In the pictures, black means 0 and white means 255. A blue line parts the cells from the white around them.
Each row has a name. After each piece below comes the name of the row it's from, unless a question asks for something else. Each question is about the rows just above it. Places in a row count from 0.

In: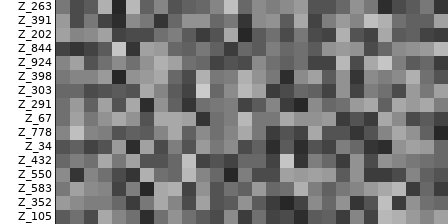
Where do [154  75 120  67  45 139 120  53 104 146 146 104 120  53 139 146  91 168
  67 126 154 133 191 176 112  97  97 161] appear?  Z_391
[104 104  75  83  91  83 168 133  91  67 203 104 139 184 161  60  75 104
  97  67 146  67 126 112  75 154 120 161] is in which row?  Z_303
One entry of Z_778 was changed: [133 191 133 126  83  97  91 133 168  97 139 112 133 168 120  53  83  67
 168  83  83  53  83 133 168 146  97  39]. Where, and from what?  15, [60]
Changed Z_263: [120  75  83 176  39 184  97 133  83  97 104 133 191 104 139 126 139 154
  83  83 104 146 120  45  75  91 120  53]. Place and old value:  2, [91]
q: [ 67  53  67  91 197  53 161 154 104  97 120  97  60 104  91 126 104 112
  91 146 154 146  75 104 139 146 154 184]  Z_844

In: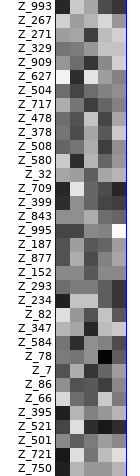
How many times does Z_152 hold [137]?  4
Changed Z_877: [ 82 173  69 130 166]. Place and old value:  2, [76]
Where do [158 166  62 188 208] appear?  Z_271
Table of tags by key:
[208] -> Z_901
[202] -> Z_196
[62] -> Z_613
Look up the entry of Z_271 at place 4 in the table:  Z_901
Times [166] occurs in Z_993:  1
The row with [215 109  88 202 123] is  Z_66

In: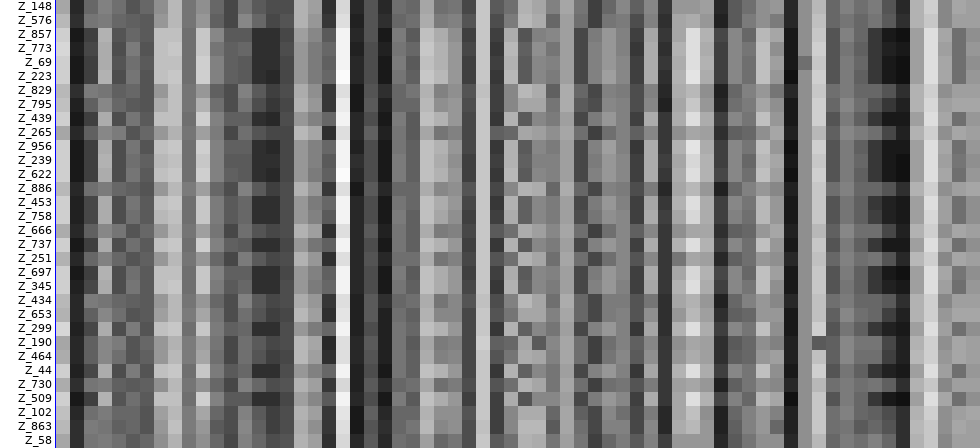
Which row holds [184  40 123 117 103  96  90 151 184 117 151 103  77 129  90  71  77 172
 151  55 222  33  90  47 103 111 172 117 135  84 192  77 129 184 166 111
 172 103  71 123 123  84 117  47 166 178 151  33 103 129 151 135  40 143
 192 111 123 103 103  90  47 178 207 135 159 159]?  Z_434
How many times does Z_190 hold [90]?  6
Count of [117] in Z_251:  4

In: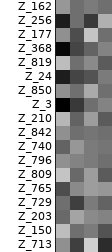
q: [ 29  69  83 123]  Z_24
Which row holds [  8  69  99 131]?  Z_368
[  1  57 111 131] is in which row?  Z_3
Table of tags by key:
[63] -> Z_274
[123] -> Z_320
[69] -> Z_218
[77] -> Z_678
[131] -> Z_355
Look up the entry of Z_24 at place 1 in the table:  Z_218
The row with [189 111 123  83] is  Z_150
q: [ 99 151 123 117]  Z_740

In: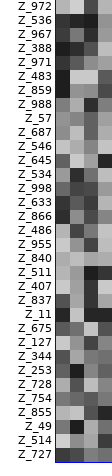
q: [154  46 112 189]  Z_534
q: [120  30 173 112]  Z_49
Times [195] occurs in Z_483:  0

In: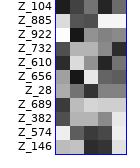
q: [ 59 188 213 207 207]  Z_689
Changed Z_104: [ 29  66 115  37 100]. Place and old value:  4, [107]
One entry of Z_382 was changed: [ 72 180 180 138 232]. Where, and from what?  0, [79]
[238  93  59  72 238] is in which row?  Z_574
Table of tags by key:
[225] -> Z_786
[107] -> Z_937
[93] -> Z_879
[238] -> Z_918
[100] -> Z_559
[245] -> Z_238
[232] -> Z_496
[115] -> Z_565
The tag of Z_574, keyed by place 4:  Z_918
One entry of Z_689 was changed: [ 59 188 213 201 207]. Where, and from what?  3, [207]
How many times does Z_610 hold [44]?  1

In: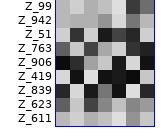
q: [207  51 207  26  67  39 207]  Z_51
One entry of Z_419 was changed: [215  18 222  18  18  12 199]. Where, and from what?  4, [26]
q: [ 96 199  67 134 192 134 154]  Z_623
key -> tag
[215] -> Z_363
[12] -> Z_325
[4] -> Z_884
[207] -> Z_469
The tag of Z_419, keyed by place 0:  Z_363
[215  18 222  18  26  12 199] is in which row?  Z_419

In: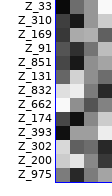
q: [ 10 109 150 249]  Z_33
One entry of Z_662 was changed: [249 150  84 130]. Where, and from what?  1, [143]

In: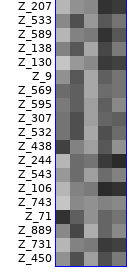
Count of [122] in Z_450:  1
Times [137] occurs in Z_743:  2
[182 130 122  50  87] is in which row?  Z_589
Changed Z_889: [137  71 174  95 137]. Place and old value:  3, [101]
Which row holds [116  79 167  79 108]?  Z_532

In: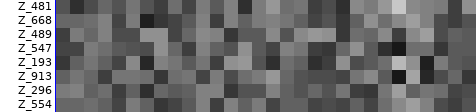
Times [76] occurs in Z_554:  2
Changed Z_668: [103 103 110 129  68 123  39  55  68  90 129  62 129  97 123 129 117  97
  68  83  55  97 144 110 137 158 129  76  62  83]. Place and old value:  6, [31]
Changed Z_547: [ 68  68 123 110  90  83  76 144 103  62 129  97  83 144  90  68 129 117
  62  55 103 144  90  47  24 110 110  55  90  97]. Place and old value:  29, [90]
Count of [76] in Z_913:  4
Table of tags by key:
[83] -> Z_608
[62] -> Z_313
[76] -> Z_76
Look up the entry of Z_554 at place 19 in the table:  Z_76
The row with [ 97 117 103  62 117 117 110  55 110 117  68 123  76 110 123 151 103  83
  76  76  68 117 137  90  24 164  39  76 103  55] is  Z_913

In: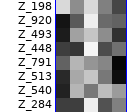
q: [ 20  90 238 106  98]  Z_920
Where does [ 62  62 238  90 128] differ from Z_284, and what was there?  3, [82]
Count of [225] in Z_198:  0

